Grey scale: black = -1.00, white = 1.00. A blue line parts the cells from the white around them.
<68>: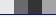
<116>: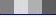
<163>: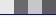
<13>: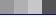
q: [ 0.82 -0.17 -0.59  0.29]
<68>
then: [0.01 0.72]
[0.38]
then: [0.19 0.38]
[0.56]
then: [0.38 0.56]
[-0.34]

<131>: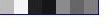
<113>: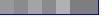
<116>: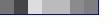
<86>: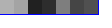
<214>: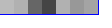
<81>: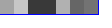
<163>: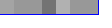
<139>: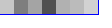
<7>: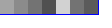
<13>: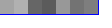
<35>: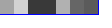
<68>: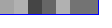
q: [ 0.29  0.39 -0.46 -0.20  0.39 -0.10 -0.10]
<68>
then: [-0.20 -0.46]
[0.39]
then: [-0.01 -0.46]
[-0.37]
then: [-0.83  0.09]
[-0.20]

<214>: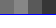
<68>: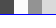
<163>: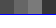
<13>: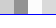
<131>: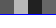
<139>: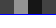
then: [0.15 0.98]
[0.71]
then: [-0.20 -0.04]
[-0.58]
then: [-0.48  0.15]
[-0.83]
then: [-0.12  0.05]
[-0.30]
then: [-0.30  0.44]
[-0.74]

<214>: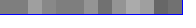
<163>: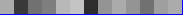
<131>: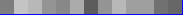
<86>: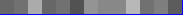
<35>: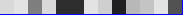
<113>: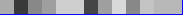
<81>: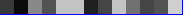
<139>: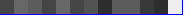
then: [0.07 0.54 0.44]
[0.44]
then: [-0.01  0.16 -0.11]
[0.16]
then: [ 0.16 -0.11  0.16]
[0.34]

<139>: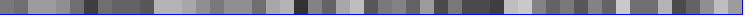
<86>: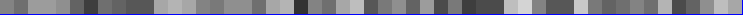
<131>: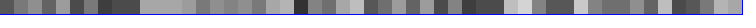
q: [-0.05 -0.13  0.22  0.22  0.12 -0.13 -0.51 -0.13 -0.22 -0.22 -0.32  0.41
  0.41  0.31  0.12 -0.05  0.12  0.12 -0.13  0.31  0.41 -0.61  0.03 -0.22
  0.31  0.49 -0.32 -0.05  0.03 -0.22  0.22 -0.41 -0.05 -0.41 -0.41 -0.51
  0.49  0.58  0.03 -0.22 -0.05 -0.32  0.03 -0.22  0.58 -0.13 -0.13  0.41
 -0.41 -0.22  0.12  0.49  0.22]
<139>
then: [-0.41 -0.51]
[0.49]
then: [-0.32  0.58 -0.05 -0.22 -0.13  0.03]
[-0.13]
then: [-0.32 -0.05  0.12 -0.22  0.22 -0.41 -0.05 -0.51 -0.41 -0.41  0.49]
[0.66]
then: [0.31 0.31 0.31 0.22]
[-0.05]
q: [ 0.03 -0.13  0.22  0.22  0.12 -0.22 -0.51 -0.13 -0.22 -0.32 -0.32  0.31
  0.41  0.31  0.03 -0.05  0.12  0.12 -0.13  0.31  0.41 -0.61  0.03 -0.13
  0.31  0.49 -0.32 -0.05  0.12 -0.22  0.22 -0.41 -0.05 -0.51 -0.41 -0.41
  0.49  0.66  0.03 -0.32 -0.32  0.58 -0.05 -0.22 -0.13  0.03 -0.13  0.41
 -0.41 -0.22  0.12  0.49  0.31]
<86>

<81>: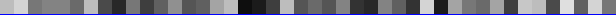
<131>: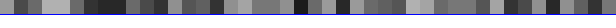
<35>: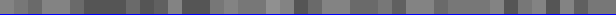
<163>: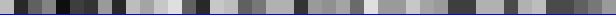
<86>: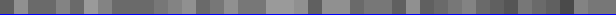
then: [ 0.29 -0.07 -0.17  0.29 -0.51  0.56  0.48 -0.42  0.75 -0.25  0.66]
[-0.07]
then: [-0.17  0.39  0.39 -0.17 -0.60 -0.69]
[-0.69]
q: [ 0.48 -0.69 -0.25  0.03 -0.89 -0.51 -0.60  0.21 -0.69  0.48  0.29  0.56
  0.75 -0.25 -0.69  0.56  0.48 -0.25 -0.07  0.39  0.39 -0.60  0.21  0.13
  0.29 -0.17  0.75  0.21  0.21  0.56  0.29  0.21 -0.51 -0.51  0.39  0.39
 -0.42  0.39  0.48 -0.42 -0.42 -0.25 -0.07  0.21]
<163>
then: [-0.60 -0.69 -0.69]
[-0.17]

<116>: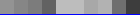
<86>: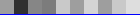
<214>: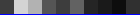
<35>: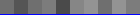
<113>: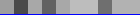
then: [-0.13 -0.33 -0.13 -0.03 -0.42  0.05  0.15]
[-0.13]
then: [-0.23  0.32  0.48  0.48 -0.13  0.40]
[0.40]
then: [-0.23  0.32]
[0.48]
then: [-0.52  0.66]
[0.40]
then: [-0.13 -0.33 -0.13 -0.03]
[-0.42]
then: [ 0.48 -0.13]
[0.40]

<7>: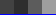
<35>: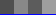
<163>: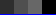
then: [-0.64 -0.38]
[-0.19]
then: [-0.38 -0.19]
[-0.99]
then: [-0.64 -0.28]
[0.24]

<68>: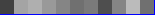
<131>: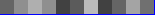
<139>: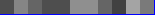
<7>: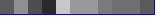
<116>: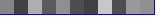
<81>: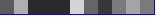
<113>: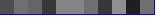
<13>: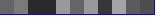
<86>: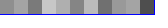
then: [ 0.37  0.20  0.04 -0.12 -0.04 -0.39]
[0.04]
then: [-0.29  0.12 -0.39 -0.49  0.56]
[-0.39]
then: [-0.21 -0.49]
[0.29]
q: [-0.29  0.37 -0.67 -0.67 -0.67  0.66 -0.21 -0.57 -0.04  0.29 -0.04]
<81>
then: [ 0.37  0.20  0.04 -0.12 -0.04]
[-0.39]

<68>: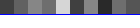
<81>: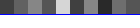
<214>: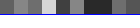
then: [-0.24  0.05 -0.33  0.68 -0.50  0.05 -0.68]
[-0.14]
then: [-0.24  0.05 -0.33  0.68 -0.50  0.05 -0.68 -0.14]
[-0.33]
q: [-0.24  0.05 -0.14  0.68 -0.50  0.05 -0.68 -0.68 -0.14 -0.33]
<214>
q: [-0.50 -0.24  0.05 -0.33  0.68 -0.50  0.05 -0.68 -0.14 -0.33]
<81>

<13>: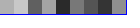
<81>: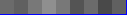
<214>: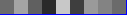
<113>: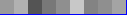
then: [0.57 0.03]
[0.12]
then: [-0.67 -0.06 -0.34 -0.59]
[0.12]
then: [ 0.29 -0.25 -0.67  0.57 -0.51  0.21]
[0.03]
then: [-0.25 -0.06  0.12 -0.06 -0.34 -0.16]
[-0.43]
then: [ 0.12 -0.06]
[-0.34]
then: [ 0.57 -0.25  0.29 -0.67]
[-0.06]
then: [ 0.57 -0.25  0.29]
[-0.67]

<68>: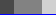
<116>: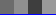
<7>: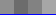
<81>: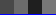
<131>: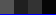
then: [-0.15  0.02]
[0.30]
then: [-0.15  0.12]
[-0.51]
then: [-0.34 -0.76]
[-0.60]
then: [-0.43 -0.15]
[-0.76]

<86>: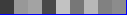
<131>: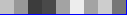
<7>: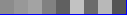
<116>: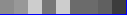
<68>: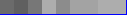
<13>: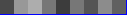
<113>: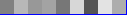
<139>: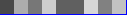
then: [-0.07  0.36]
[0.10]
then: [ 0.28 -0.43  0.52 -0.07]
[0.44]
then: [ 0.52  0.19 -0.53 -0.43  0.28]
[0.86]
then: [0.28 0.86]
[0.28]
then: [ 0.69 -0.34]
[0.78]
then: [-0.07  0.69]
[-0.34]
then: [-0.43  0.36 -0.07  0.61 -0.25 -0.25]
[0.69]

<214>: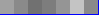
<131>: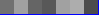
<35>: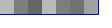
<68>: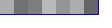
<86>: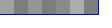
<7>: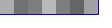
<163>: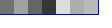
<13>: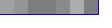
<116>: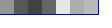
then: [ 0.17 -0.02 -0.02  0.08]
[0.36]
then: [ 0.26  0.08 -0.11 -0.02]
[0.17]
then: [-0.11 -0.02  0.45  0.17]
[0.36]
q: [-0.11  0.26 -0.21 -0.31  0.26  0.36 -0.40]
<131>
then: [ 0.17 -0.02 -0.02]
[0.08]
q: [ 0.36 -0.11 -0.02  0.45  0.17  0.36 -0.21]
<68>

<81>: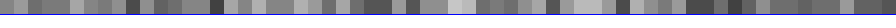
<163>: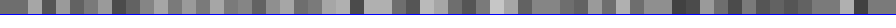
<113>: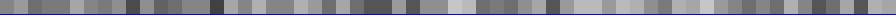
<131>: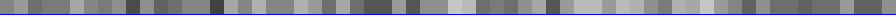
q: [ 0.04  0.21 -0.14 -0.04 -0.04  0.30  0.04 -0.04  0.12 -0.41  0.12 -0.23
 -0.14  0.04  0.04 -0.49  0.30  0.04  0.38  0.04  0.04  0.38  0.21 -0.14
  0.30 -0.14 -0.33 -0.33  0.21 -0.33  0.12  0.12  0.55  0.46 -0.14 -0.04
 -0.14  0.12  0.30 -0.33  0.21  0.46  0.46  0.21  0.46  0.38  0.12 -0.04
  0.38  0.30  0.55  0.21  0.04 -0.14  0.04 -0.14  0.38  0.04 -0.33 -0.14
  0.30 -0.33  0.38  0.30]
<113>
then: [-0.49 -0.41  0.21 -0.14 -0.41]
[-0.04]
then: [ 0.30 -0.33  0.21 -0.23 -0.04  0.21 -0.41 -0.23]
[0.04]
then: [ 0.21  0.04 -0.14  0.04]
[-0.14]
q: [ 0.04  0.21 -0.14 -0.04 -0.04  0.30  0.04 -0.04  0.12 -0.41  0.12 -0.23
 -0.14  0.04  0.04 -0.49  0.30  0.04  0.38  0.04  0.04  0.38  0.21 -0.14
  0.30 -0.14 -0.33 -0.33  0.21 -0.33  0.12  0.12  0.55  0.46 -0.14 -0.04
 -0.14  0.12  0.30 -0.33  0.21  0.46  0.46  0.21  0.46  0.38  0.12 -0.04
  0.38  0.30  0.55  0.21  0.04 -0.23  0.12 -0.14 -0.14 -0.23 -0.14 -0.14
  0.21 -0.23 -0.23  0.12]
<131>
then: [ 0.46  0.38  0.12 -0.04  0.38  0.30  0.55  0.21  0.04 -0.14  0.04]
[-0.14]

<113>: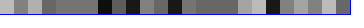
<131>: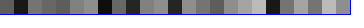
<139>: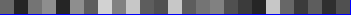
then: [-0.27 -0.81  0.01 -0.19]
[-0.81]
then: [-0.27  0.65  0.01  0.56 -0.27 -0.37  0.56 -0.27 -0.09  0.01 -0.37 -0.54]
[-0.71]
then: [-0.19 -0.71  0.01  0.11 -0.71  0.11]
[-0.09]
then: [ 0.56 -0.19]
[-0.54]
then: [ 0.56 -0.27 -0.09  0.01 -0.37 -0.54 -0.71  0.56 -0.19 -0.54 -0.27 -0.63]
[-0.37]

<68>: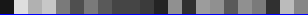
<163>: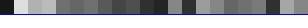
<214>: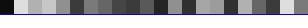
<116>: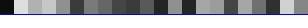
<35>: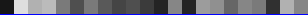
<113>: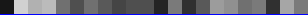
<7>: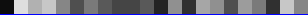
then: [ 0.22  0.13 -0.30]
[0.13]
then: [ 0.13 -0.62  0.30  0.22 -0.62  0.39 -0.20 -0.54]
[0.74]

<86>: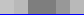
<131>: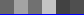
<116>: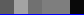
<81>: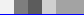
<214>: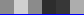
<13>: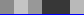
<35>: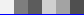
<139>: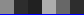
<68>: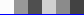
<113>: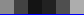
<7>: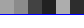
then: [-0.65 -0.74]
[0.36]
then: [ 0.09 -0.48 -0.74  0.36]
[-0.65]
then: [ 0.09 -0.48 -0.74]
[0.36]

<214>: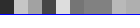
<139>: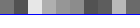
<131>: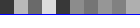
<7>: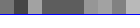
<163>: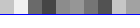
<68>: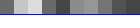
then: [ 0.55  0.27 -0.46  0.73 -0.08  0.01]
[0.01]
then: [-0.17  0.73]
[-0.56]
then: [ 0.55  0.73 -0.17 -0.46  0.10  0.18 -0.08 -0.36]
[-0.46]
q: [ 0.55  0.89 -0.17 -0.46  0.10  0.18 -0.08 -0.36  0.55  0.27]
<163>
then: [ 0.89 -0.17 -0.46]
[0.10]
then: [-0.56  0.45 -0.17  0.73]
[-0.56]
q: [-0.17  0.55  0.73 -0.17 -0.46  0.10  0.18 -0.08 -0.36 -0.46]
<68>

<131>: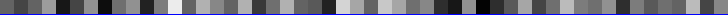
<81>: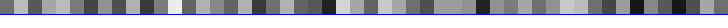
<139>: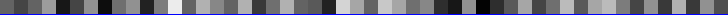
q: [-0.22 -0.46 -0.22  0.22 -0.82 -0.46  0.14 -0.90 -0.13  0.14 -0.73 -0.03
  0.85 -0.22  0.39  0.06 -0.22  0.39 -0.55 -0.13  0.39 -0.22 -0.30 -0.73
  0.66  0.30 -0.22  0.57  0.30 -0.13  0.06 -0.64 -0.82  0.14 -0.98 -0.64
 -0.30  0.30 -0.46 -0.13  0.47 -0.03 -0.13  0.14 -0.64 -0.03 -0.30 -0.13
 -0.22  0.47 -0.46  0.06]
<131>
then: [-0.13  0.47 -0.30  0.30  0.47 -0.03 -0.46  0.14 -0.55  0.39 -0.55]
[0.14]

